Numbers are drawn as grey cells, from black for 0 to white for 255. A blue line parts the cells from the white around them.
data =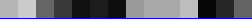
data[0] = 181
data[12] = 38
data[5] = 28
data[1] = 203

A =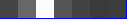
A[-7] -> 68
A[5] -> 58
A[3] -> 84

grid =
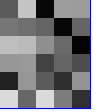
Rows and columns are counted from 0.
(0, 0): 91
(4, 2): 90
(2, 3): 105
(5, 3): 124
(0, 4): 155
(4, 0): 33
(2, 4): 3

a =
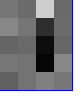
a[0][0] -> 118
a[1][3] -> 107
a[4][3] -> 119
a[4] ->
[96, 114, 128, 119]
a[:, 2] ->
[206, 46, 12, 5, 128]
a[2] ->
[101, 105, 12, 102]

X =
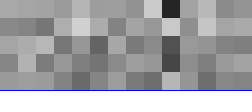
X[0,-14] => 168
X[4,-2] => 136
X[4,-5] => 182
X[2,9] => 81
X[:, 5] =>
[157, 172, 100, 116, 133]
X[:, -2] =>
[139, 165, 131, 154, 136]
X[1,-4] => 143
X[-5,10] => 163
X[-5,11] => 184
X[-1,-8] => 157
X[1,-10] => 208
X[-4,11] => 197
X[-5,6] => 158
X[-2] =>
[134, 178, 123, 152, 126, 116, 138, 158, 150, 70, 141, 127, 154, 163]
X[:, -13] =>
[165, 132, 172, 178, 158]
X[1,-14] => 137
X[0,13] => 148
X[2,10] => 153

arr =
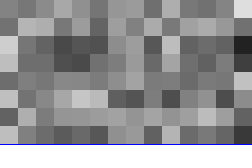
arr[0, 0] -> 131
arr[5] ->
[191, 115, 136, 167, 197, 186, 95, 84, 125, 78, 129, 145, 77, 140]
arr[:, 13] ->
[222, 113, 34, 63, 193, 140, 98, 57]
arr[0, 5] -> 117
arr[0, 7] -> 155
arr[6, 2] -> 124
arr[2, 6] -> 141
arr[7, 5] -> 87
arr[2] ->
[206, 118, 99, 73, 85, 81, 141, 157, 87, 189, 98, 108, 98, 34]
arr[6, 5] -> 156
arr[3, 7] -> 154
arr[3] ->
[190, 110, 110, 79, 74, 113, 125, 154, 105, 164, 111, 97, 124, 63]
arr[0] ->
[131, 119, 139, 168, 144, 117, 150, 155, 111, 174, 120, 113, 132, 222]
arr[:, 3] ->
[168, 120, 73, 79, 136, 167, 149, 91]
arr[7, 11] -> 121
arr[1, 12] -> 152
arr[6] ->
[98, 175, 124, 149, 150, 156, 162, 148, 164, 147, 159, 188, 158, 98]
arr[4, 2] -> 119
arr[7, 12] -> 101
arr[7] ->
[190, 128, 108, 91, 105, 87, 144, 153, 97, 180, 107, 121, 101, 57]
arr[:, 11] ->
[113, 171, 108, 97, 122, 145, 188, 121]
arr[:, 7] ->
[155, 129, 157, 154, 163, 84, 148, 153]

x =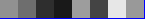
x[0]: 145
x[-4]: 157
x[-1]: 153

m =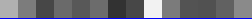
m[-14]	176
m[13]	138
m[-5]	123
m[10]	83

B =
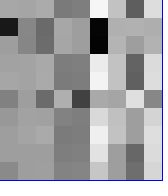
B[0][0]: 167
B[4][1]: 163
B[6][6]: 192
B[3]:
[162, 163, 169, 125, 127, 235, 194, 99, 219]
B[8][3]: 126
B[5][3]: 175
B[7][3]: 123
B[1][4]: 158
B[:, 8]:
[221, 174, 178, 219, 221, 135, 212, 222, 219, 214]
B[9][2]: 159
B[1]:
[24, 135, 106, 167, 158, 5, 176, 177, 174]
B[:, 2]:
[171, 106, 108, 169, 170, 107, 161, 170, 158, 159]
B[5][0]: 129
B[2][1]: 134
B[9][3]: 131
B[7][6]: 194
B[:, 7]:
[94, 177, 158, 99, 96, 223, 158, 158, 103, 110]
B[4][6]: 194
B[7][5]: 239
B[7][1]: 164
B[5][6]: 165
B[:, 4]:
[126, 158, 158, 127, 125, 65, 126, 125, 128, 133]
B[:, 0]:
[167, 24, 158, 162, 166, 129, 152, 158, 158, 138]
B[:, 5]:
[246, 5, 3, 235, 243, 169, 217, 239, 226, 198]
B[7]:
[158, 164, 170, 123, 125, 239, 194, 158, 222]
